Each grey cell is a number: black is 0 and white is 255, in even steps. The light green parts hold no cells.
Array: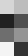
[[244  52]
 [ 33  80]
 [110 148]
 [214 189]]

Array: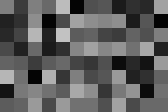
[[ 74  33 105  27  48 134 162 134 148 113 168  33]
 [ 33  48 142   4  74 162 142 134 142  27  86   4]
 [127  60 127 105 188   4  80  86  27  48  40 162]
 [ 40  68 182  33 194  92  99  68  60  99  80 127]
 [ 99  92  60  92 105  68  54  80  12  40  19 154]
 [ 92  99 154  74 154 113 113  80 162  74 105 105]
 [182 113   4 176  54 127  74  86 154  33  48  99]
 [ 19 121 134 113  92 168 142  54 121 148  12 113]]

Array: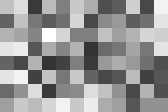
[[ 99  72 179  51  65 127  57 153 172 153 112  80]
 [106 146 221  57 133 139 221 194 146  72 179  80]
 [179 165 133 255 214 127 127 194 159 179 214 207]
 [ 99 194 119  92 112 214  72 139 153  92 112 228]
 [159 201 187 214 242 201 236 172 159  86 146 146]
 [194 221  57 187 127 201 172  80  92 207  72 242]
 [228 236  86 172 133 179  51 106 119 165 119 228]
 [228 242  65 194 119 201  99  72  86 187  65  86]]

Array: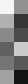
[[161  19]
 [177  53]
 [137  74]
 [117  88]
 [245 145]
 [ 96 203]]

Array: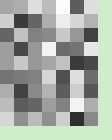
[[206  59 101 173 237 214 179]
 [173  66 137 179  93 206  87]
 [158  73 151 243 108 116 230]
 [187  93 101 158 129 243 173]
 [116 123 129 214  81 222 108]
 [214 144 187 144 206  46 137]
 [165 173 222 187 251  93 222]
 [101 193 129 137 200 151  66]
 [158 200 151 165 193  59  73]]

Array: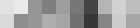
[[217 141 149 173 165 112  55 133 204 165]
 [225 233 149 127 157 119  68 181 210 189]]

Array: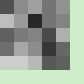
[[ 96 123 131  75 175]
 [ 81 139 160 117 146]
 [189 154  40 117 131]
 [110 167 139  54 103]
 [205 205 183  89  96]]

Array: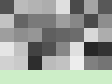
[[194 101 122 122 158 135  74 142]
 [158 142 150  95 101 108 216 173]
 [ 81 187 179 173 223  74 165  88]
 [229 194  66  81 135 223  39  51]
 [209 202  45 187 194 237 128 116]]
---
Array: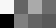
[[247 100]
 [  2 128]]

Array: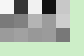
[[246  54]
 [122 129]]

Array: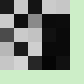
[[ 27 201]
 [203  15]]

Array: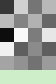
[[ 55 209]
 [187 131]]

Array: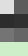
[[223  92]
 [ 45  48]]

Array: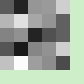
[[ 91  35]
 [182 224]]

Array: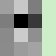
[[159 199]
 [125   0]]
